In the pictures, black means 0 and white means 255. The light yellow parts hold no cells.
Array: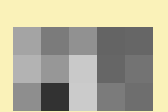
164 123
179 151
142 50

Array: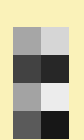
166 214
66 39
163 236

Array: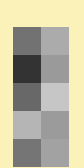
114 171
51 154
104 198

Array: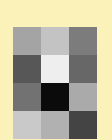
164 195
87 238
114 11

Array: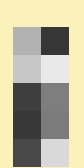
178 54
199 233
62 126

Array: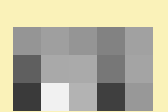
149 159
95 169
58 241
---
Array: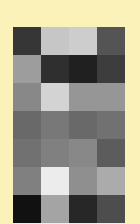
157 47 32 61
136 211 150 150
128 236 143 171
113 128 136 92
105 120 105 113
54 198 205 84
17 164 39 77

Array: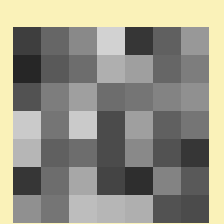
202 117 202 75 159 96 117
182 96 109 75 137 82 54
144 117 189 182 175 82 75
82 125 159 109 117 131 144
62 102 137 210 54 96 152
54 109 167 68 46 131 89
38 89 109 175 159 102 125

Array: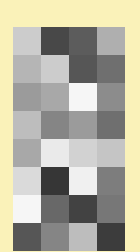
246 104 66 119
218 54 240 125
204 72 92 175
189 133 155 111
181 204 86 111
168 234 210 197
155 168 246 140
86 133 189 60

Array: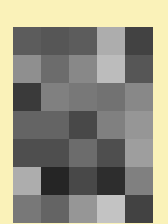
173 37 72 45 128
143 108 136 188 86
120 100 150 195 66
100 100 72 128 150
92 86 92 173 66
78 78 108 78 158
58 128 120 114 136

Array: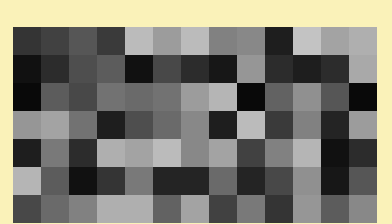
181 92 17 52 121 36 36 106 36 72 144 23 86
150 163 114 30 78 106 136 30 187 58 129 36 156
72 106 129 175 175 98 163 65 121 52 150 92 136
52 65 86 58 187 156 187 129 136 30 195 163 175
30 121 44 175 163 187 136 163 65 129 181 17 44
17 44 78 92 17 72 44 23 150 44 30 44 169
9 92 72 114 106 114 156 181 9 98 144 86 9

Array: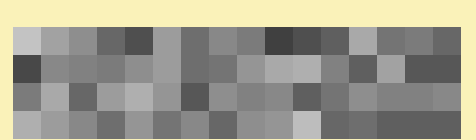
195 162 142 103 79 156 110 136 123 64 79 95 169 116 123 103
175 156 136 110 149 116 136 103 142 149 189 103 110 95 95 95
123 169 103 156 175 149 87 142 129 136 95 116 142 129 129 136
72 136 129 123 142 156 110 116 149 169 175 129 95 162 87 87
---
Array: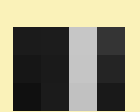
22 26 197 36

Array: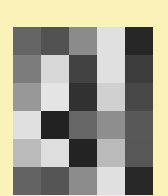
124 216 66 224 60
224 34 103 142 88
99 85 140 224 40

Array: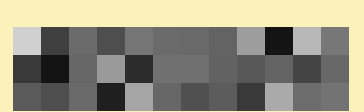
57 20 102 153 44 112 112 98 88 100 68 104

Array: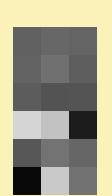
99 112 94
213 194 28
9 201 114

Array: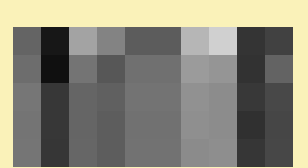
109 16 116 87 112 112 155 149 50 99
116 55 101 93 113 113 143 140 48 70

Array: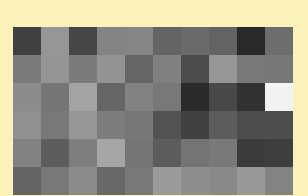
122 149 123 147 102 128 76 150 120 119
144 120 150 125 119 83 65 92 77 78
100 120 139 104 120 155 142 137 152 131

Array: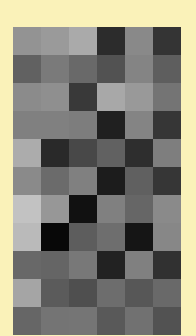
97 122 105 82 132 94
128 128 125 32 132 54
138 107 128 28 96 54
186 8 93 110 21 135
165 91 79 109 87 105
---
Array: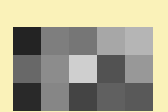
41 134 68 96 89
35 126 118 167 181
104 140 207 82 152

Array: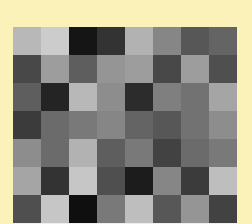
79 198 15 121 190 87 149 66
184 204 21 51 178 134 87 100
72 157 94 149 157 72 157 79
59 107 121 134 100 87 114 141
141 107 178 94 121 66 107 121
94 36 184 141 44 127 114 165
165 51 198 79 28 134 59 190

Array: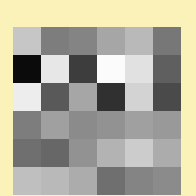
11 231 61 251 225 95
198 125 132 166 185 119
125 160 139 146 160 153
111 103 146 179 204 172
237 89 166 48 211 74
191 185 172 111 132 139

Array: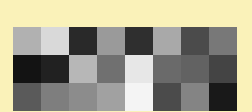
177 217 41 154 47 169 75 120
90 126 140 161 244 75 132 25
19 33 183 112 231 106 98 68

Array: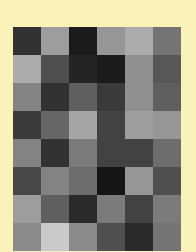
50 157 27 150 171 116
171 79 35 27 144 87
157 95 42 123 66 123
131 50 95 58 144 95
72 131 109 21 150 79
131 50 123 66 66 109
138 202 138 79 42 116
58 102 165 66 157 150

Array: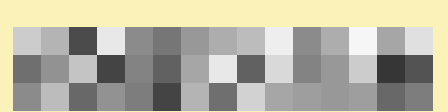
204 180 75 232 139 118 152 173 188 238 139 173 246 166 224
139 188 104 146 125 68 180 111 210 166 158 152 158 104 125
111 146 196 68 131 97 166 232 97 217 131 152 204 54 83

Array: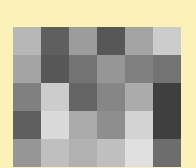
128 204 101 134 171 63
164 87 115 150 128 115
183 95 156 87 164 204
95 218 171 142 211 63
150 191 177 191 224 109

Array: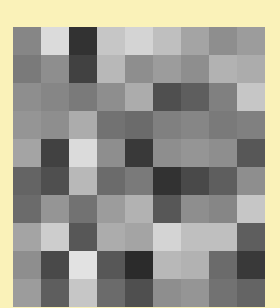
134 219 50 198 212 191 164 142 156
122 142 65 184 142 156 142 178 172
164 205 87 172 164 212 191 191 94
107 149 114 156 178 87 142 134 198
142 134 122 142 172 79 94 128 198
149 142 172 114 107 128 134 122 128
100 79 184 107 122 50 73 94 142
156 94 198 107 79 142 149 114 100
164 65 219 142 57 142 149 142 87
142 73 226 87 43 184 178 107 57
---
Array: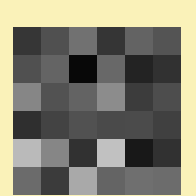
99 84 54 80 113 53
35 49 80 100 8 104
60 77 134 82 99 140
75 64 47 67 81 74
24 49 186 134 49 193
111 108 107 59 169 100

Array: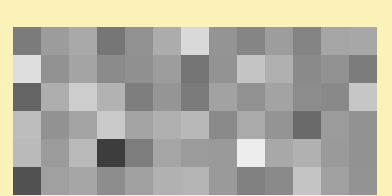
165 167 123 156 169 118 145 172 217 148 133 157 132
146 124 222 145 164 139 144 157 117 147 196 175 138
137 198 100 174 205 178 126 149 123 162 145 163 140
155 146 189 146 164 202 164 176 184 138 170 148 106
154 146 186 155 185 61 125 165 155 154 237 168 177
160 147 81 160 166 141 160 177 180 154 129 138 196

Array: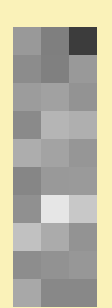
127 60 153
128 153 140
161 147 156
181 175 138
163 150 173
153 154 134
230 200 144
171 147 193
146 151 141
136 136 168

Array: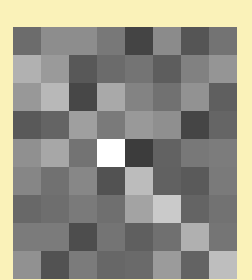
85 115 108 141 141 120 68 139
129 149 177 154 88 107 116 93
146 95 152 184 71 169 131 113
69 101 89 100 159 122 153 143
120 124 144 167 115 255 60 98
90 122 134 113 135 82 188 97
100 114 104 110 122 111 163 202
176 117 123 123 77 116 95 112
99 190 145 82 123 103 106 155

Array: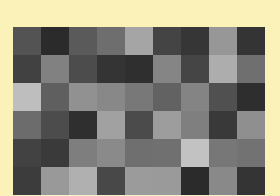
151 52 83 43 90 110 165 68 54
173 111 65 129 76 52 47 133 69
80 46 190 95 145 136 120 98 132
57 143 108 76 47 161 75 157 127
119 114 66 58 126 138 111 112 194
137 52 60 153 176 72 155 154 43

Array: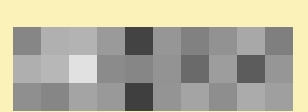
168 127 134 176 179 154 67 150 129 146
92 150 175 183 225 139 134 147 106 157
171 159 143 134 164 153 63 148 164 142
